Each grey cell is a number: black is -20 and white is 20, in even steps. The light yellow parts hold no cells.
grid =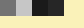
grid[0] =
-2
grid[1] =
11

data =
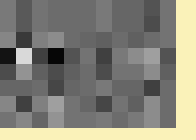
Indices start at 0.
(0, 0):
-1
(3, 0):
-17
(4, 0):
-8
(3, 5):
-2
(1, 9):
-8
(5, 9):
-10
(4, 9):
2
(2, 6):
-5
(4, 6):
-8
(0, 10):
-2
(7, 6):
-1
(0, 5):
-3
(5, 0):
-4
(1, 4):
-3
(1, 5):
-3
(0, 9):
-7
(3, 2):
-10
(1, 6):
-1
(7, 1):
1
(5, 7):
-4
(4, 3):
-8
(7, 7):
-3
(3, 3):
-19

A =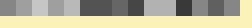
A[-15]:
1
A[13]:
-5
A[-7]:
-9
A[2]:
11

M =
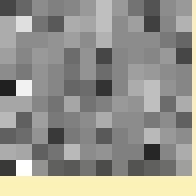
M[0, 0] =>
-9
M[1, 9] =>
-10
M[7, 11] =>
-5
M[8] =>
[-5, -3, 3, -11, -1, 1, -6, 0, 2, 9, 4, 2]
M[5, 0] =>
-15
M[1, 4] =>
7
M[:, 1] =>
[-4, 15, 2, 1, -1, 18, 6, -5, -3, 6, 20]
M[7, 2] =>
5
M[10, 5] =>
-2
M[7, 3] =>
-1
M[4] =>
[2, -1, 3, 1, -2, 3, -3, 1, 5, 4, 2, 1]
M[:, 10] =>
[2, 1, -1, 4, 2, 3, -3, 2, 4, 1, -3]
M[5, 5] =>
-3
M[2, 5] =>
2
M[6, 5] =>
-2
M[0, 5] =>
4
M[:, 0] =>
[-9, 7, 7, 5, 2, -15, 6, 9, -5, 7, -11]
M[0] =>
[-9, -4, 2, 0, 1, 4, 10, 4, -2, -7, 2, 4]
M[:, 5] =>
[4, 6, 2, 3, 3, -3, -2, 2, 1, 2, -2]
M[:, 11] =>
[4, 8, -4, -9, 1, 1, 7, -5, 2, 7, 5]
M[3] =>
[5, 1, 4, 3, -3, 3, -9, 1, 2, 1, 4, -9]
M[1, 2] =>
-2
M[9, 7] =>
0
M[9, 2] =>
-5
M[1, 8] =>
5
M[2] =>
[7, 2, 2, 3, 5, 2, 8, 2, 2, 2, -1, -4]

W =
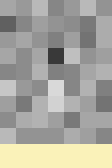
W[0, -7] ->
6
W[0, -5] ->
9
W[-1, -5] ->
3
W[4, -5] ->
8
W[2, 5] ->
-2
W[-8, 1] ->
1
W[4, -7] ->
1
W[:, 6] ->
[3, 7, 7, 5, 8, 0, -2, 6, 1]
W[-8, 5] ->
-1
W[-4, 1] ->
4
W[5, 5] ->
8
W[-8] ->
[-5, 1, 5, 3, 2, -1, 7]
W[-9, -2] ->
9
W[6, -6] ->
-1
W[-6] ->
[6, 2, 6, -11, 10, 3, 5]
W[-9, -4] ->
1
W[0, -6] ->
4
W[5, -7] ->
11
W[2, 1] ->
6

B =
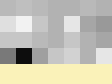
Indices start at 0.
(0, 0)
9
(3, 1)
-18
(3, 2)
5
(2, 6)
6
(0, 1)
10
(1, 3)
8
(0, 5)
9
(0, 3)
8

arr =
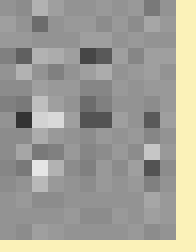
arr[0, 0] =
3
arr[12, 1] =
4
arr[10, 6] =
4
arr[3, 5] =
-9
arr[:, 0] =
[3, 5, 4, 0, 3, 2, 0, 3, 2, 2, 1, 2, 3, 3, 3]
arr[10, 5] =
0
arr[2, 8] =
4
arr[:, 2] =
[8, -3, 3, 8, 3, 5, 10, 13, 7, -1, 16, 9, 2, 3, 5]
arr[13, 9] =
5
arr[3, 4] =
5
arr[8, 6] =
4
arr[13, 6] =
2
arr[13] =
[3, 3, 3, 3, 4, 2, 2, 4, 3, 5, 4]
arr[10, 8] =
5
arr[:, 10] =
[3, 4, 3, 5, 3, 4, 4, 5, 3, 4, 2, 3, 4, 4, 3]
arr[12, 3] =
2
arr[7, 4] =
5
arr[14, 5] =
3
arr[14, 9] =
2
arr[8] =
[2, 2, 7, 4, 3, 2, 4, 3, 4, 1, 3]
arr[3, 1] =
-5
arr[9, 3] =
0
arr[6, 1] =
-1
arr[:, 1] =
[2, 3, 4, -5, 8, 2, -1, -12, 2, 6, -1, 3, 4, 3, 2]
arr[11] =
[2, 3, 9, 4, 3, 2, 4, 3, 4, 0, 3]
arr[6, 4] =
3
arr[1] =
[5, 3, -3, 3, 4, 4, 2, 4, 2, 6, 4]
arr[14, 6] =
3
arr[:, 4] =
[3, 4, 3, 5, 3, 4, 3, 5, 3, 4, 2, 3, 3, 4, 3]

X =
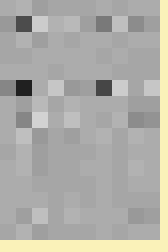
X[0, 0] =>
7
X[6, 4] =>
8
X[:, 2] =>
[5, 12, 5, 7, 7, 7, 9, 13, 4, 5, 5, 6, 7, 10, 5]
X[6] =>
[7, 5, 9, 6, 8, 7, 7, 7, 5, 5]
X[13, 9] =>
5
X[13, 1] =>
5
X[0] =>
[7, 8, 5, 6, 6, 6, 7, 6, 7, 7]
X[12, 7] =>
6
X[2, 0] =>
6
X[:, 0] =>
[7, 4, 6, 6, 7, 1, 7, 7, 7, 6, 7, 7, 7, 7, 6]
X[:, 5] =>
[6, 5, 7, 7, 7, 5, 7, 7, 7, 6, 7, 6, 6, 7, 6]
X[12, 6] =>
7
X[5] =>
[1, -15, 7, 11, 4, 5, -9, 12, 6, 11]
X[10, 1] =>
8
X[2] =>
[6, 8, 5, 7, 6, 7, 7, 6, 7, 7]
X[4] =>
[7, 7, 7, 6, 7, 7, 7, 6, 6, 6]
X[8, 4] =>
5
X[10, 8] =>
8
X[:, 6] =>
[7, -1, 7, 6, 7, -9, 7, 6, 8, 7, 7, 7, 7, 7, 7]
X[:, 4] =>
[6, 9, 6, 7, 7, 4, 8, 10, 5, 6, 6, 6, 7, 8, 6]
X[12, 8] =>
6
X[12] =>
[7, 7, 7, 6, 7, 6, 7, 6, 6, 6]
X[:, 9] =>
[7, 5, 7, 6, 6, 11, 5, 3, 7, 7, 7, 7, 6, 5, 7]
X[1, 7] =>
10
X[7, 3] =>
7
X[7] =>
[7, 1, 13, 7, 10, 7, 6, 8, 2, 3]
